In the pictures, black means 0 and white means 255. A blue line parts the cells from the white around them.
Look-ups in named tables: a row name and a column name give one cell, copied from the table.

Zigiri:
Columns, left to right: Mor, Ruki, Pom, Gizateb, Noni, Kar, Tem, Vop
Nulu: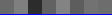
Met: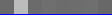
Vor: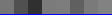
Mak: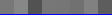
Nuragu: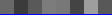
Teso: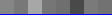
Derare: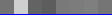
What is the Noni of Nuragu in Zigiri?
120
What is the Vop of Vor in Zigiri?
130
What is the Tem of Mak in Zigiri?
129
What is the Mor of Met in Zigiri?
106
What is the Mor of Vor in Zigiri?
118
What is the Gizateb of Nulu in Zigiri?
98
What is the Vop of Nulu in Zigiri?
109
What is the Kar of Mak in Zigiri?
113
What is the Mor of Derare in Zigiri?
115
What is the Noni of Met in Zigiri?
108
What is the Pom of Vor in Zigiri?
48
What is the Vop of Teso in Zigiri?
114
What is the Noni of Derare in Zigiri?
121
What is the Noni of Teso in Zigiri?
111
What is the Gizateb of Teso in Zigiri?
118
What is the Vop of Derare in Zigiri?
117
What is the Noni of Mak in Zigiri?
118
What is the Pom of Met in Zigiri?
107
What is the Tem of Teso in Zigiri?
122

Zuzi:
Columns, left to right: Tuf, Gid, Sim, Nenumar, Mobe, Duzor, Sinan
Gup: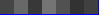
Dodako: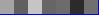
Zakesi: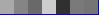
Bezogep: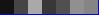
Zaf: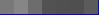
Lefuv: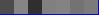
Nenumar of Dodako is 102
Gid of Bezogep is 69
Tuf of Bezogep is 18
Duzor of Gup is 50
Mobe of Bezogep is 80
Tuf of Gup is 69
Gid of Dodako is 96
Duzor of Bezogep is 144

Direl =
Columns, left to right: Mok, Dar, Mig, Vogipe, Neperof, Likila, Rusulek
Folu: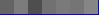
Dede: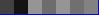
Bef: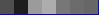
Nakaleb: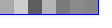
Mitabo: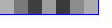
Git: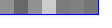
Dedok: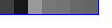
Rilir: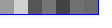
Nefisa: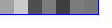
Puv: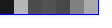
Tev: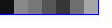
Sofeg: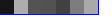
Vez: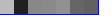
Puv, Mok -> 25
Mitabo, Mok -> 176
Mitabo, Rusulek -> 173
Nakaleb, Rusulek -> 133
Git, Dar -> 104
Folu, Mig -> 78

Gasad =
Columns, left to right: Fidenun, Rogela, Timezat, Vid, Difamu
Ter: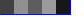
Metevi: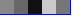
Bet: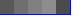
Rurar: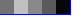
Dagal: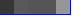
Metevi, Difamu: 118
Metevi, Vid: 202
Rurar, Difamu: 7
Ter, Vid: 155
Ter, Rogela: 144
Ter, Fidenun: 65
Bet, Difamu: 75
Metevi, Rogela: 104
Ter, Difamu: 23

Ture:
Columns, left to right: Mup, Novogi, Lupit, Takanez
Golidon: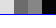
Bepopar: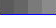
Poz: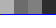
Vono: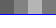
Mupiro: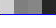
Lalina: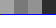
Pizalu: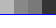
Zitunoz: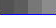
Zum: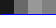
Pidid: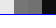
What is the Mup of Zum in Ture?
25
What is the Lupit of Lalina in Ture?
146
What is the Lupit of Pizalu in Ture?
121
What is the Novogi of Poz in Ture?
108
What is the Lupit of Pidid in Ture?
113
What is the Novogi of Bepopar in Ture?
102
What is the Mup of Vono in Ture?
96
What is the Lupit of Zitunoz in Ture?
119
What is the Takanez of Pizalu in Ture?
52
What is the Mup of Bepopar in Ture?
91
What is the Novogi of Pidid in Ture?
118
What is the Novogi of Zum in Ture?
105

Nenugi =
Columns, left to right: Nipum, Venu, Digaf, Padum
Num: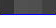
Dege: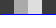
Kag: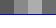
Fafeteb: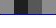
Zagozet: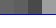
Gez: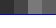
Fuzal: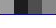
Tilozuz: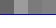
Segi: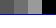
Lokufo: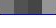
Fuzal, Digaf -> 78
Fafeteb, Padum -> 140
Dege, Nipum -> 60
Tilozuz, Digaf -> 123
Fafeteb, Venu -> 31
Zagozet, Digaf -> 73
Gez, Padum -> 95
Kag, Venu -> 137
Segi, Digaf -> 154
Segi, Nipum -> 86
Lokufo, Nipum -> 122
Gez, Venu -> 70
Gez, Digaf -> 121
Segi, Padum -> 1
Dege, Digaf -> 222
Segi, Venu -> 112
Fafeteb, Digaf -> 87
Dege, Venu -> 170

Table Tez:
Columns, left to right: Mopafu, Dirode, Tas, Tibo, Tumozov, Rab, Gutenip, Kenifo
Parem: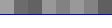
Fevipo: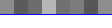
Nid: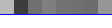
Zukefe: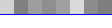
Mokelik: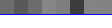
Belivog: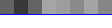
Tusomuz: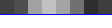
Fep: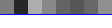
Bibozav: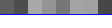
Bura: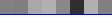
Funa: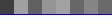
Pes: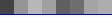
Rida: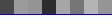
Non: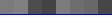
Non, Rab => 110
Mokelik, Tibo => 134
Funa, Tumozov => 162
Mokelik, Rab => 60
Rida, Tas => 148
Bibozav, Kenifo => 71
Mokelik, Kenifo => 130
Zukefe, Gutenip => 140
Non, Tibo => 67

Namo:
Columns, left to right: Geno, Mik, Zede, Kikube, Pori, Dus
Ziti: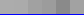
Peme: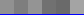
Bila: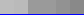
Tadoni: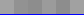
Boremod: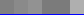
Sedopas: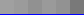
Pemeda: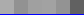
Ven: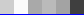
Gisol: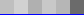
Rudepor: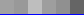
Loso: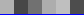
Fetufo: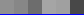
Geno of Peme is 145
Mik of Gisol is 209
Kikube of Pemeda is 162
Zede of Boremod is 146
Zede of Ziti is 161
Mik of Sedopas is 155
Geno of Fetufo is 144

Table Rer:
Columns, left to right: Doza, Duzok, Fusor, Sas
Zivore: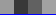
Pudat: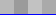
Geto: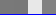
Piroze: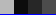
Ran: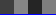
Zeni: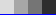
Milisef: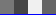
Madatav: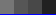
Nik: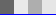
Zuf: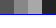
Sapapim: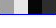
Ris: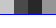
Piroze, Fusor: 39
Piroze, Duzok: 12
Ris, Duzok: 74
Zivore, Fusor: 97
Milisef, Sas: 101
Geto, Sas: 130
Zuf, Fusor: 168

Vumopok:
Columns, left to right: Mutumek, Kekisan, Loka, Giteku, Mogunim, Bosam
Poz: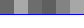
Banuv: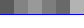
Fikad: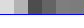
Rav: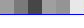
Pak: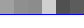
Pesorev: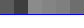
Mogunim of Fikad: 126
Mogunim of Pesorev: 127
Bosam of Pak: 92
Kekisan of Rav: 122
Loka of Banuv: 153
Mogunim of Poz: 131

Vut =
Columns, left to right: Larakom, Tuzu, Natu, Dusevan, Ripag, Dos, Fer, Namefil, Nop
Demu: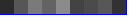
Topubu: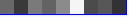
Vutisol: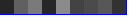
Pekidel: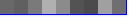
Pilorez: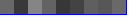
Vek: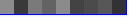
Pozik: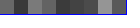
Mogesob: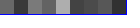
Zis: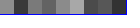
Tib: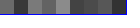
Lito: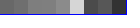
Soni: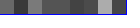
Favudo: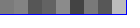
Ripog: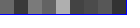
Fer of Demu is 75
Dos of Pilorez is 67
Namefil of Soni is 172
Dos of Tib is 67
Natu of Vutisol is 122
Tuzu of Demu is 86
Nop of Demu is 50
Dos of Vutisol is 67
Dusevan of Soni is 84
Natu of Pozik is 122
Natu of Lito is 126
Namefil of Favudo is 87
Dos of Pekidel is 83
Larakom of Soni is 104
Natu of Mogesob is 122
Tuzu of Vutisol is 96
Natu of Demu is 122
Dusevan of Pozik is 99

